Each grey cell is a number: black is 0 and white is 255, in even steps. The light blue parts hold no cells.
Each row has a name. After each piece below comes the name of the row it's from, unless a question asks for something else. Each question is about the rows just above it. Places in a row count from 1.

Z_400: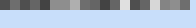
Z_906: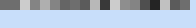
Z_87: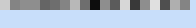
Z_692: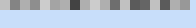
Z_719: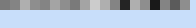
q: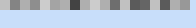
Z_692
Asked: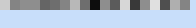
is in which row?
Z_87
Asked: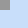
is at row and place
Z_692, 19

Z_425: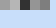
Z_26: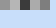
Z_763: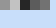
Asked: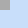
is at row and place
Z_26, 4
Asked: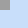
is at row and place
Z_425, 1
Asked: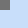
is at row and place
Z_763, 5

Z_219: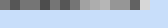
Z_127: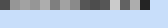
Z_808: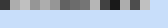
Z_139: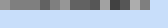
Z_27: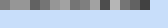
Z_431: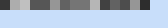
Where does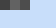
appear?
Z_431
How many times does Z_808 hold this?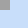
0
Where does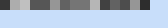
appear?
Z_431
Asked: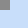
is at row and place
Z_127, 8
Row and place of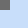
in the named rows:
Z_808, 8

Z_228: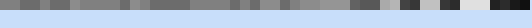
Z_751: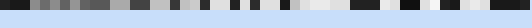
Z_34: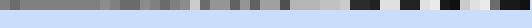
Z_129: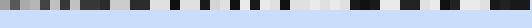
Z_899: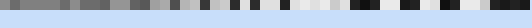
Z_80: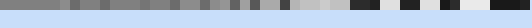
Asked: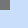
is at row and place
Z_80, 15
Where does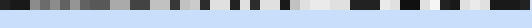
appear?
Z_751
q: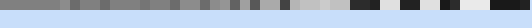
Z_80
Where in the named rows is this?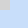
Z_129, 22

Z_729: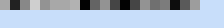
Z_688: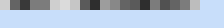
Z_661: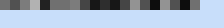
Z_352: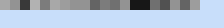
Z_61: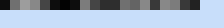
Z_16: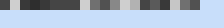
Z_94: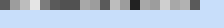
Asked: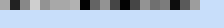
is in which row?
Z_729
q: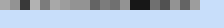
Z_352

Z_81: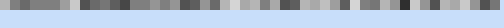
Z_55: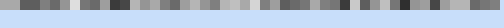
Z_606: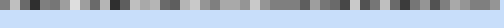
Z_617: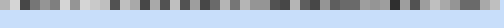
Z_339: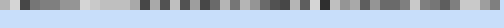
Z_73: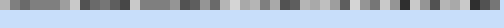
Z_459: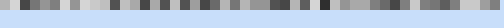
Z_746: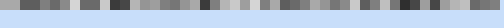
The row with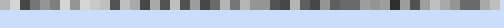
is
Z_617
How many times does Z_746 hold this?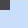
3
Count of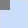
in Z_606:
9
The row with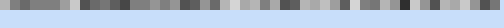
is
Z_81
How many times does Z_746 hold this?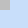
2

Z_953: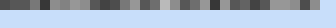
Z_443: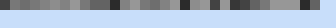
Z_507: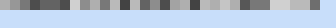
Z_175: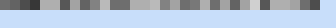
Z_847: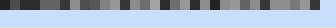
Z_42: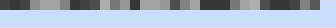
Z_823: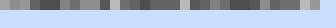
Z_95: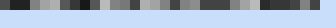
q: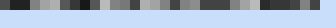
Z_95
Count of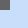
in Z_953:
1
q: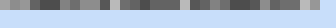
Z_823
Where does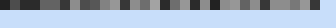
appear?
Z_847
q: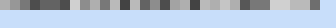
Z_507
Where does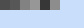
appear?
Z_847
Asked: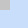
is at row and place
Z_507, 23

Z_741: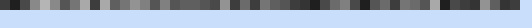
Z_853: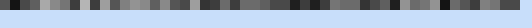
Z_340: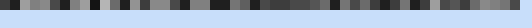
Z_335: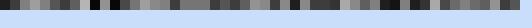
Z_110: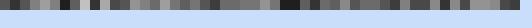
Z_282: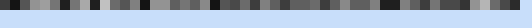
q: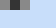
Z_110
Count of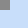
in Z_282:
2
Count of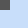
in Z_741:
7
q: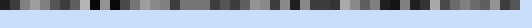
Z_335
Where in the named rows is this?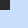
Z_282, 52

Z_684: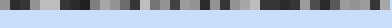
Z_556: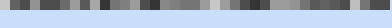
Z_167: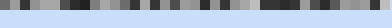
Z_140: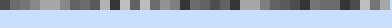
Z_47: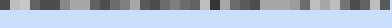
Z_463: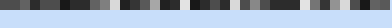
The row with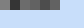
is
Z_140
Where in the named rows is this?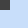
Z_684, 18
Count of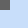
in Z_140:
5
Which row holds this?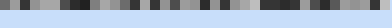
Z_167
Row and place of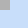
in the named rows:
Z_140, 11
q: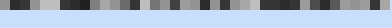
Z_684

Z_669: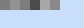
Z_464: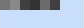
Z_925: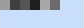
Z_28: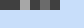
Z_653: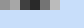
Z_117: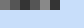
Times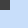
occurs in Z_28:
4
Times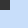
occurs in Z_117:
2
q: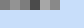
Z_669
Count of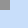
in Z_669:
1
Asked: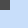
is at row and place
Z_669, 4
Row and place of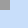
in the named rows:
Z_925, 1

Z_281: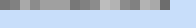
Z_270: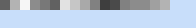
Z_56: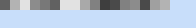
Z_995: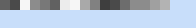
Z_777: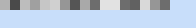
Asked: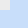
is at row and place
Z_995, 7
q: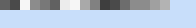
Z_995

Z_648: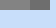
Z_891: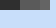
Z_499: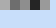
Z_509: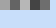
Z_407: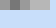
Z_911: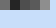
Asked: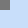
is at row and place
Z_407, 2
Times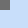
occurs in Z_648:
2

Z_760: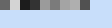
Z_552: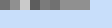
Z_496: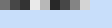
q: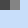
Z_496
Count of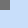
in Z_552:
2

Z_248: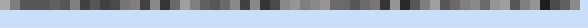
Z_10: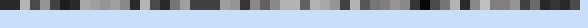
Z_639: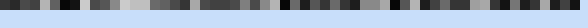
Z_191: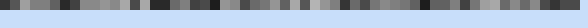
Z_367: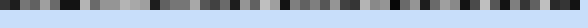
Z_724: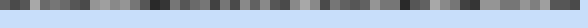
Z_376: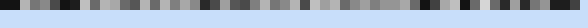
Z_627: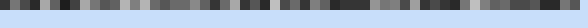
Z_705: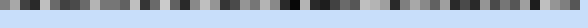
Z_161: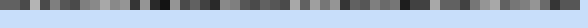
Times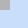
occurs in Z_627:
2
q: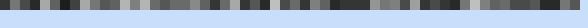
Z_627
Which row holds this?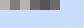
Z_627

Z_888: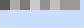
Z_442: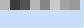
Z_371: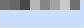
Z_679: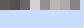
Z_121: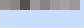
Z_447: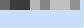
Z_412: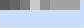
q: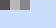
Z_442
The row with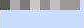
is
Z_888
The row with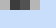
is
Z_442
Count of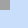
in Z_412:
3
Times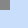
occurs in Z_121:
2

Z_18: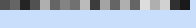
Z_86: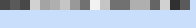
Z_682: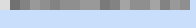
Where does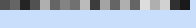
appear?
Z_18
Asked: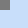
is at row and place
Z_682, 11
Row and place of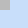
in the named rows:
Z_18, 9
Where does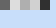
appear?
Z_18

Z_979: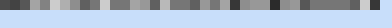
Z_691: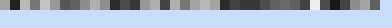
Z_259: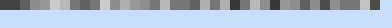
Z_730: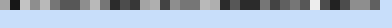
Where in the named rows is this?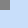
Z_979, 5
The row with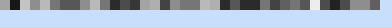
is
Z_730
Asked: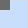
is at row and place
Z_691, 29

